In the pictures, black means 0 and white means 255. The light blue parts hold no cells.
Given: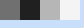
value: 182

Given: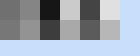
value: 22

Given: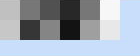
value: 81

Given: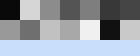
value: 140

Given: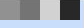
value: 210

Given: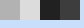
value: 33

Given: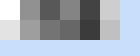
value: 88

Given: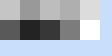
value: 189

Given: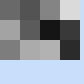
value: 132
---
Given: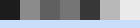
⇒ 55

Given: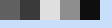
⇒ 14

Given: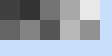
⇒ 232

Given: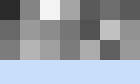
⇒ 90

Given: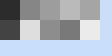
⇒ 165

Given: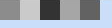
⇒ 98

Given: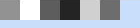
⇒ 208
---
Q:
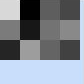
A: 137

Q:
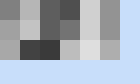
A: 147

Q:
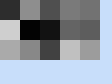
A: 93

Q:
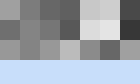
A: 55

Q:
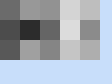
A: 139

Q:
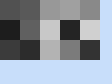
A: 208

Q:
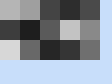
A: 137

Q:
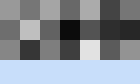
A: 39

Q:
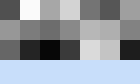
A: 130

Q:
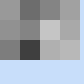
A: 169
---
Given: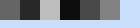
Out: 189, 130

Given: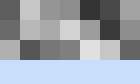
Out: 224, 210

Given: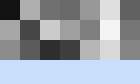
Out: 244, 223

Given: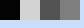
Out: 211, 126

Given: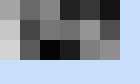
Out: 210, 198

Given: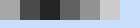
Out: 203, 167
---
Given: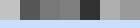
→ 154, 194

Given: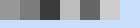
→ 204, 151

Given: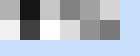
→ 212, 240

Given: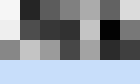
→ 219, 135

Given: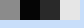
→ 230, 139

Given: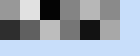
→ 138, 46

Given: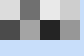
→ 206, 75

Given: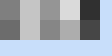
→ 48, 108

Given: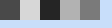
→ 122, 73

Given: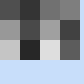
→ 126, 197
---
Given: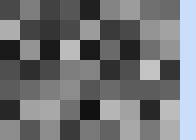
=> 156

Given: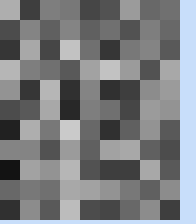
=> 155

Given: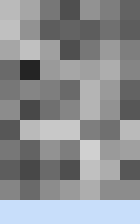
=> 146

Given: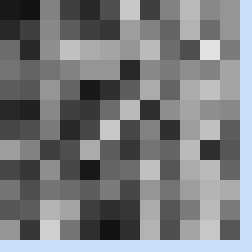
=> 186

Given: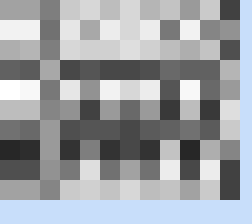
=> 154

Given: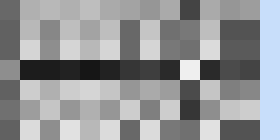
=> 170
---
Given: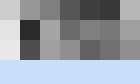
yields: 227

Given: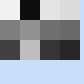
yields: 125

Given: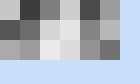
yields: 86

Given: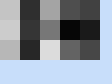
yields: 204

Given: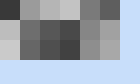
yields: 189

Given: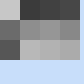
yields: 107

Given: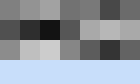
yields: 80

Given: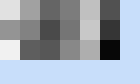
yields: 148
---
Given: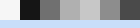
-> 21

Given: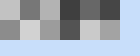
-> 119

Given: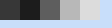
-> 28

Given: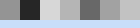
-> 38

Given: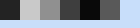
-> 201

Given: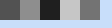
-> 142
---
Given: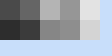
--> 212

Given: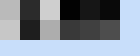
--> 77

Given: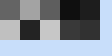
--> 49

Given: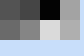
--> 175

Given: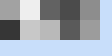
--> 156

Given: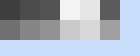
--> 160

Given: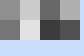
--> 80
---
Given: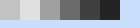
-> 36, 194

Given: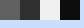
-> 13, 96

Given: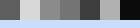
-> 11, 94

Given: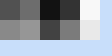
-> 248, 137

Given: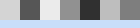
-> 126, 212

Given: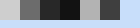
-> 63, 206

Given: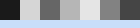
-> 69, 26

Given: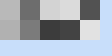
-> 82, 177
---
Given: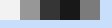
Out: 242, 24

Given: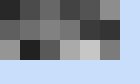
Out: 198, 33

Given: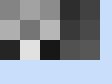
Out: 225, 23

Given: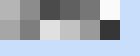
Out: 250, 54

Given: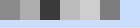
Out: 206, 58

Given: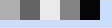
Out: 234, 5

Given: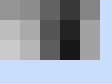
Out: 202, 23
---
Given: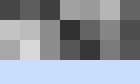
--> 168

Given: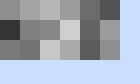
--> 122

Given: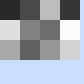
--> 169

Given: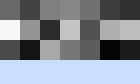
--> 74

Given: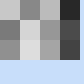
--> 144

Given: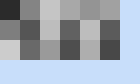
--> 204
